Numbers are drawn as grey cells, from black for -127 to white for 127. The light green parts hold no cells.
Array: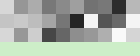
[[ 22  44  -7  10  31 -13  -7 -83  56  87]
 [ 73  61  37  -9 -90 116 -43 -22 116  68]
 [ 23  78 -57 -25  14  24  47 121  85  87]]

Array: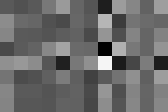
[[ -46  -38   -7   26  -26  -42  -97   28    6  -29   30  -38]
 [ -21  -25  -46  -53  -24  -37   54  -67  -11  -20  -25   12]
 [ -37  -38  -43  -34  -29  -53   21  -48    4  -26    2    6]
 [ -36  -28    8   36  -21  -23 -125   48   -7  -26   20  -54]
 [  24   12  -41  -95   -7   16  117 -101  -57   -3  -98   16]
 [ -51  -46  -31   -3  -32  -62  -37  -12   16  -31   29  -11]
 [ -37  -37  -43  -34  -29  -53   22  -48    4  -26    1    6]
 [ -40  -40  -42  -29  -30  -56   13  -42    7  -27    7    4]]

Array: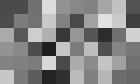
[[-52 -15  92  17   8   2  38  66 -45 -52]
 [ -3 -13  72   2 -54  33  97  74 -65 -50]
 [-39  78  48 -71  22 -42 -82 -15  81  42]
 [  8 -50 -96  69  -4  61 -48   5  -7  18]
 [  0  -3  87 -54  43  12  68  33 -15   3]
 [ -6 -35 -92 -79  58   1  54 -19 -24  70]]

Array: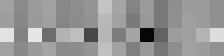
[[  11   27   34    9   13   21   67   37    4   26   -6   14   28   28
    16   33]
 [   7   25   31    6   12   18   56   33   -5   24   -6   16   32   27
    16   29]
 [   2  102  -18   50   62  -56   54   -3   37 -121  -29   29   31   52
    92   98]
 [   9   25   35   11   12   20   64   34    0   24   -9   14   33   28
    17   34]]

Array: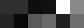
[[ -79 -113 -110  125   10  -80]
 [-119  -38  -22  -95  -18  -91]]

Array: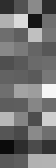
[[ -45   10  -83  -82]
 [  91 -107  -16   49]
 [ -32   64   -9  -17]
 [  -5  -26  -40    8]
 [ -38  -21  -18  -48]
 [ -31  -37   -7  -29]
 [  35   29  118  -16]
 [ -33    6  -19  -34]
 [   5  -50   79   56]
 [ -54   10  -16  -42]
 [ -82  -52  -77 -116]
 [ -33   50   51  -38]]
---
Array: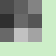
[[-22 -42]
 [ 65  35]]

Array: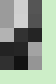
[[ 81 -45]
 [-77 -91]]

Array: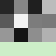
[[ 114   -3]
 [-107   14]]

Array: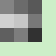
[[ 70  -7]
 [ -2 -78]]

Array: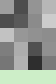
[[-38  11]
 [ 23  17]]

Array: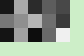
[[  15   53]
 [  33 -114]]

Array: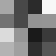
[[ -54   20]
 [  21 -101]]
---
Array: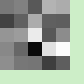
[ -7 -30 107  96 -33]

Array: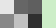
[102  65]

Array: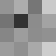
[ 20 -77  13  77]

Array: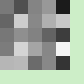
[ -6  77   2   7 -75]

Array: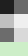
[-96 111]

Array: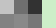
[67  9]

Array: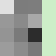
[ 96  10 -83]

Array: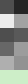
[-48  34]

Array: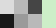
[92 26]
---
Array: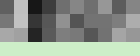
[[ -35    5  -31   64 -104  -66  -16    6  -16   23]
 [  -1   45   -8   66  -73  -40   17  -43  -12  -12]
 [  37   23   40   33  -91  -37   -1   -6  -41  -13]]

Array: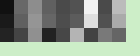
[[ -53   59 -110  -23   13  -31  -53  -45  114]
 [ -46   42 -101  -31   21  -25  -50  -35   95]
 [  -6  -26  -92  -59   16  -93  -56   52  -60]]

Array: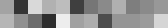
[[ 10  24  35 -75  89  49  61 -64  -9  10  48  -1]
 [ 27  85  54  16 -19 -82 109  33  45 -51  21  21]]

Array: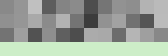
[[ 51  58   9  21  64 -34   4  11 -50 -10  18  14]
 [-42  59  16  22  41  11  50 -11 -67  18  34 -14]
 [ 31   8 -12  31 -45  14 -32 -50  43  41 -19  53]]

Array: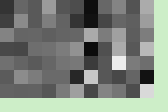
[[ -44   43  -75  -25  -38   27  -42  -50 -113  -24    4]
 [ -32   29  -64   11  -38   -1  -28  -75 -109  -57  -25]
 [ -34   -2    3  -26  -25  -32  -27  -25   42   -3   32]
 [ -39   57  -54  -56  -17  -14   -3   18 -116  -47   43]
 [  -4  -17  -15  -27  -37  -25  -11   -7  -68  -40  109]
 [ -26 -109  -36   12   -3  -21  -21  -88   71  -40  -55]
 [ -50   89  -28  -30  -29  -41   -5   31  -56    4  -10]]

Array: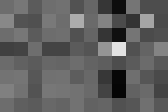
[[ -50  -50  -18   -8  -36  -17  -14  -45  -25  -73 -114  -10]
 [  37  -53    8  -44  -47   -6  -18   44  -21    3  -52  -76]
 [ -52  -48  -18   -8  -36  -18  -16  -46  -26  -74 -112  -10]
 [ -27    4  -63  -60  -17  -59  -59  -36  -43   21   98  -46]
 [ -20  -39  -20  -30  -36  -24  -26  -18  -28  -33  -50  -36]
 [ -41  -53  -12  -10  -40  -14  -13  -34  -23  -72 -120  -16]
 [ -21  -60    0  -13  -44   -8  -10  -13  -21  -60 -122  -29]
 [ -15  -39  -18  -32  -36  -23  -27  -13  -29  -26  -46  -41]]

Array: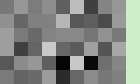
[[   4   22   -7   23   -3   14  -32   61  -63]
 [ -52   26   16  -25    0    1   54  -40  -33]
 [  18   -6   30   -5  -22    3    8    9  -10]
 [ -42   39   30  -63  -26   73  -24  -36   31]
 [ -16    6  -40   11   23  -32 -121   72 -117]
 [  -7    0   -5  -27  -21   28  -84  -24   12]]
